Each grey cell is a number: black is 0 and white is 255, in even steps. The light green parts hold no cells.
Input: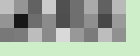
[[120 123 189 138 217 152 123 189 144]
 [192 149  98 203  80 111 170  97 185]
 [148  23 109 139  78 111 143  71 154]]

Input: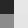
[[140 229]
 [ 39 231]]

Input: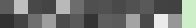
[[ 50  68 111 158  75  89  52  95  92 164  73 235 151]
 [ 93 191  72  68 185 109  79  81  73  81  89  66  65]]

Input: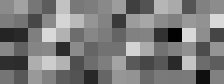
[[117  88 153 129  92  83  40 102 150 147 106 122 121 122  15 129]
 [139 162 118  92 194 120 125 137 157  63  83 182 170  84 129 140]
 [125 116  71 137 213 186 149 131  57 156 167 139 128 153 146 217]
 [ 36  41 127 217 178 109 135 124 100 129 131  50   2 217 142  69]
 [136  97 133 136  44 139 101 114 114 211 171 114 129 144  76 148]
 [ 46  44 174 205 179  78 109 126 164  89  70  87  41 197 108  93]]

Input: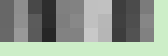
[[104 153  90  38 130 130 200 182  61  82 129]
 [103 142  72  45 128 130 192 193  62  75 123]
 [103 144  91  44 126 136 192 183  64  78 134]]

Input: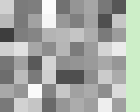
[[121 210 197 105 150 172 159 238 159]
 [209 123 126 251 113 149 166 120  86]
 [184 121 162 245 152 127 162  79 198]
 [ 61 126 133 180 184 197 173 122 156]
 [208 225 166 140 182 123 156 212 235]
 [118 161  89 211 142 148 154 168 150]
 [109 187 122 208  79  79 141 203 171]
 [168 149 250 132 199 161 171 141 219]]

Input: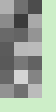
[[146 112 187]
 [177 112  76]
 [139  59 169]
 [105 100 148]
 [ 91 185 187]
 [ 89 120  98]
 [103 212 132]]
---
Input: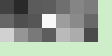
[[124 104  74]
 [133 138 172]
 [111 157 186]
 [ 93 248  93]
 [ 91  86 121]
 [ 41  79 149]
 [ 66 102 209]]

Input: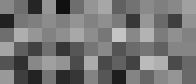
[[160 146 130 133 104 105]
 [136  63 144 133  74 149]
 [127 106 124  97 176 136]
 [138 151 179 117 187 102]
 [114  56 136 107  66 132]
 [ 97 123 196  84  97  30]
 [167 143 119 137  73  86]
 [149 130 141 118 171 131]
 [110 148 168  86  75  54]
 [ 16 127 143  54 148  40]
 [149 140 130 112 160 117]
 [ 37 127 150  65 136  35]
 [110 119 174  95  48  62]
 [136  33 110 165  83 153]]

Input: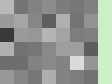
[[128 146 127  93 149 114]
 [119 115 125 158 219 125]
 [124 175 163 158 131 131]
 [140  95 181 137 137 174]
 [130 134 151 118 130 119]
 [117 165 153 114 110 132]
 [184 155  58 176 110 152]]

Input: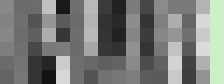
[[179 216 202 219 176 146]
 [122 101 112  90  65  62]
 [122 174 149 194 211 201]
 [139 128 134 120  98  91]
 [ 71  53  60  52  77  92]
 [123 141 133 145 137 126]
 [ 33  40  34  50  99 119]
 [ 59  50  51  55  96 114]
 [184 179 185 166 104  83]
 [111 107 109 107 111 112]
 [ 25  90  55 124 204 215]
 [192 150 174 121  37  19]
 [108  84  96  72  51  51]
 [107 111 109 112 116 118]
 [136 131 135 126 107 100]]

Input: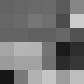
[[134 204  81  45  55 189]
 [ 90  76 103  27  43 156]
 [106 111  96 116 111 197]
 [105 117  96 179 162 178]
 [102 106 100 181 162 121]
 [100 103 100 165 155  22]]

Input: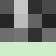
[[ 73  34 109]
 [ 47 100  49]
 [198 187 116]
 [ 86  38 109]]
